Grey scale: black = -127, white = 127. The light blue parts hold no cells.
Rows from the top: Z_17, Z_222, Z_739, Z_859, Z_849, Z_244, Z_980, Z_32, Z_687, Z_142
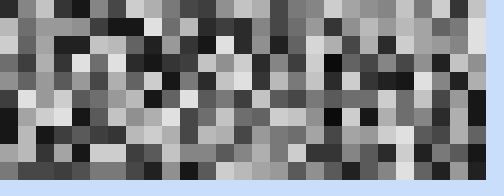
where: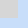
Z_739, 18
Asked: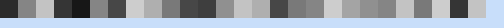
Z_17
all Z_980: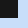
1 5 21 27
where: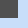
Z_142, 5

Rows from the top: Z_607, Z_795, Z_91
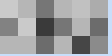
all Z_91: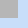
1 2 4
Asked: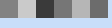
Z_795
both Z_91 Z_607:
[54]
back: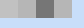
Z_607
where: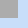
Z_607, 6
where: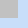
Z_607, 5

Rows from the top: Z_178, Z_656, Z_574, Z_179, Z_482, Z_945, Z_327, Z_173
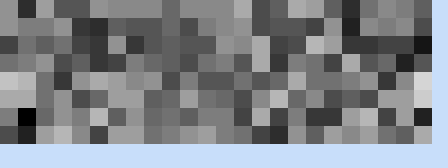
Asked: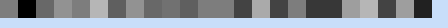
Z_327
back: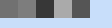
Z_179
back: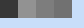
Z_482
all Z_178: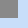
7 8 9 11 12 13 22
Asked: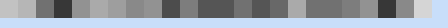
Z_482

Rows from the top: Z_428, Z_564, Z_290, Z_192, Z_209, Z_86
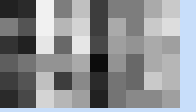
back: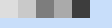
Z_564
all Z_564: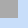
7
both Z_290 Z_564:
[42]

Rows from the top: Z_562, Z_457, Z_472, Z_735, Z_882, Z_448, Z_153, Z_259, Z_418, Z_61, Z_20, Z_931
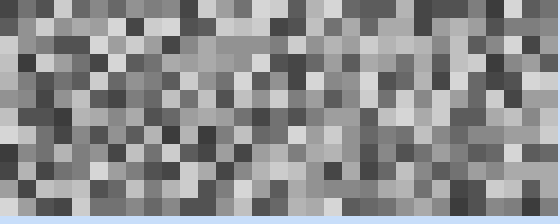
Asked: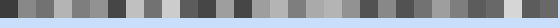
Z_418
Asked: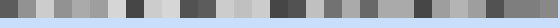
Z_457
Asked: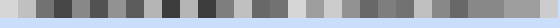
Z_259
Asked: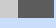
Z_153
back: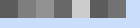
Z_882

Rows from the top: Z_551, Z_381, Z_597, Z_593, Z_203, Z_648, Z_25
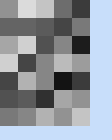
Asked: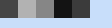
Z_203
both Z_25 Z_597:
[6]

